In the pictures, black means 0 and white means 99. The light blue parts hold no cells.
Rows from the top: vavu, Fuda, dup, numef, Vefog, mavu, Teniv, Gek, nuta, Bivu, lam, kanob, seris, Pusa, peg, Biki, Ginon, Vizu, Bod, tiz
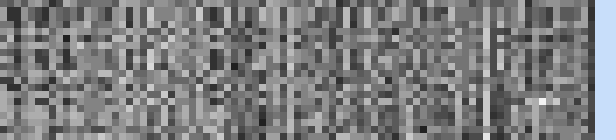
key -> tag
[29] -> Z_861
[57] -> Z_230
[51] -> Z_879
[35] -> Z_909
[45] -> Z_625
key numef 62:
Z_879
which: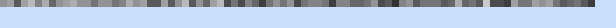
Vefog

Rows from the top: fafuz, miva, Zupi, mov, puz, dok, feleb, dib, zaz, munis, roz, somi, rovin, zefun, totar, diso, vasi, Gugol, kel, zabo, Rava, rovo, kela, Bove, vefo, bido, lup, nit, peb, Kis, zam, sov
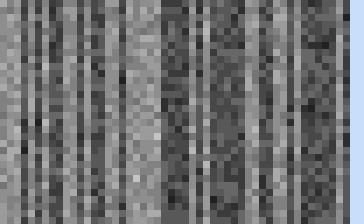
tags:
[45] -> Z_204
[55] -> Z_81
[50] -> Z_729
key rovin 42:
Z_81
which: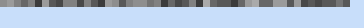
mov
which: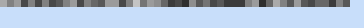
bido

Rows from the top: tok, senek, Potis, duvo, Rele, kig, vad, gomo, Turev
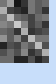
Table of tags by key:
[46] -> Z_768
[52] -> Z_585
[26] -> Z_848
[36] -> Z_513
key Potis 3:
Z_513
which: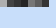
senek
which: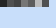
vad
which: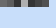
Rele
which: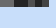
Turev
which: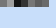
tok

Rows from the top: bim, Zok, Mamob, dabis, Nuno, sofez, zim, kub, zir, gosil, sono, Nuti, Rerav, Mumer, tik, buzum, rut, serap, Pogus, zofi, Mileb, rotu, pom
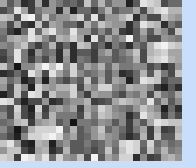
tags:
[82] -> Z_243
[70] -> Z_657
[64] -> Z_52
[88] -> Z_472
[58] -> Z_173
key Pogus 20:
Z_52
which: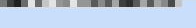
Nuno
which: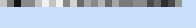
gosil
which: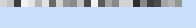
pom
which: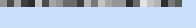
dabis
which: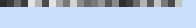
sono

